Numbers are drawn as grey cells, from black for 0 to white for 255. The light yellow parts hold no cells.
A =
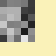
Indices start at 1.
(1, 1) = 104
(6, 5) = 130
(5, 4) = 28
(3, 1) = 159
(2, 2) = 177
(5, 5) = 142
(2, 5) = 56
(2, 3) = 177

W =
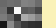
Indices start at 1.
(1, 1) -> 105
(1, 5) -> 126
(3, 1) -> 123
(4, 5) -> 48
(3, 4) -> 171

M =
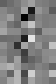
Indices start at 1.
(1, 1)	97
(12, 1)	130
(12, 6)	136
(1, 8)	115
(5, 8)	148
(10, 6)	131
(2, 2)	120
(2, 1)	135
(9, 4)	75
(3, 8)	126
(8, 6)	120
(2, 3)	116
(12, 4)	98
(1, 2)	109
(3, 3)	118
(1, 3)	122
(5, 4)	111
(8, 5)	128
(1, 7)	123
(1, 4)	142
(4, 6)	136
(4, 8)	127
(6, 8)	130
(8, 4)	61
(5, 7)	146
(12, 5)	164
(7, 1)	144
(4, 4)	153
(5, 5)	129

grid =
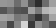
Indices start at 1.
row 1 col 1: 150
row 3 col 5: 86
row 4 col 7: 116
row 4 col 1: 136
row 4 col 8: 83
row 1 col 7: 108
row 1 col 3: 109
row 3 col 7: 103
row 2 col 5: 162
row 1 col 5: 83

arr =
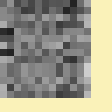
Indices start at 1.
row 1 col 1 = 105
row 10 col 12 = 133
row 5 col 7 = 86
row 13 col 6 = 142
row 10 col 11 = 108
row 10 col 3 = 115
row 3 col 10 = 127
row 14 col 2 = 124
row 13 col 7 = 130
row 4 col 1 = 171
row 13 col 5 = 125
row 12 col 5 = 145
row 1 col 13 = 164
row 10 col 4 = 149
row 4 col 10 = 74
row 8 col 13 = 115
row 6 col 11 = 122
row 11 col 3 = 115
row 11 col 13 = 204
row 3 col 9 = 160
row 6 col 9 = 136
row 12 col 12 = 150
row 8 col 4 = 119
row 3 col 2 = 135
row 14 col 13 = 181
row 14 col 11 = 78
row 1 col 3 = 74
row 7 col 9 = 169
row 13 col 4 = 107
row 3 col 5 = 145
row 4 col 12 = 91
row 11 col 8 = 131
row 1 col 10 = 91
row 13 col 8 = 158
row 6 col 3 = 135
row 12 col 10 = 128

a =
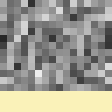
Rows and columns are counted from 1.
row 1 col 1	170
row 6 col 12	183
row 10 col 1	149
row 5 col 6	155
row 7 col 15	90
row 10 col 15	128
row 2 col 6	159
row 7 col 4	82
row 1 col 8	197
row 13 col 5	110
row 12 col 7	168
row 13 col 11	162
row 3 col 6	179
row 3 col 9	153
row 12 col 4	134
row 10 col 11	86
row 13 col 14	134
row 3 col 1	180
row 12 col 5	121
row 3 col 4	174
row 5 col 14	135
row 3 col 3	125
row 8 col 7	104
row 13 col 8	103
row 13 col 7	134
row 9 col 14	77
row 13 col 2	119
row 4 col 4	213
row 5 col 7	96
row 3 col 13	165
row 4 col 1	116
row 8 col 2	167
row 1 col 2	109
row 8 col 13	66

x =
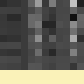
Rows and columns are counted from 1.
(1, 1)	44
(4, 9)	79
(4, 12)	99
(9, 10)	73
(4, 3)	55
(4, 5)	105
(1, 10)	74
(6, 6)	142
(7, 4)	59
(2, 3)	63
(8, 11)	128
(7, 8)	65
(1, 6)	156
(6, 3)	50
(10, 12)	83
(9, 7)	72
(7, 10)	73
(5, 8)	50
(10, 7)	70
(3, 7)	65
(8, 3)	51
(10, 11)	54
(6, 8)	95
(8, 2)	51
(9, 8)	70
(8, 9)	68
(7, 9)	75
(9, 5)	72
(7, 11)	86
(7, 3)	71
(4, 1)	57
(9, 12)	73
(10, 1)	68
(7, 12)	78
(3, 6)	103
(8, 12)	76

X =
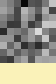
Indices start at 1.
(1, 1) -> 147
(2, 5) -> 144
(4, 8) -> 195
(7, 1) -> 176
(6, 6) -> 113
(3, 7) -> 146
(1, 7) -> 120
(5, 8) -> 101
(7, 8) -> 148
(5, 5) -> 156
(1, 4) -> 9
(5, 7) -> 133
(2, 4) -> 181
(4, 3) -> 59
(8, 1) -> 102
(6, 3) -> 59
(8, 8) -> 117
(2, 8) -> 70
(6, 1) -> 147
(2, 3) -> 70
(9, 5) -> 85
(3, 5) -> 132
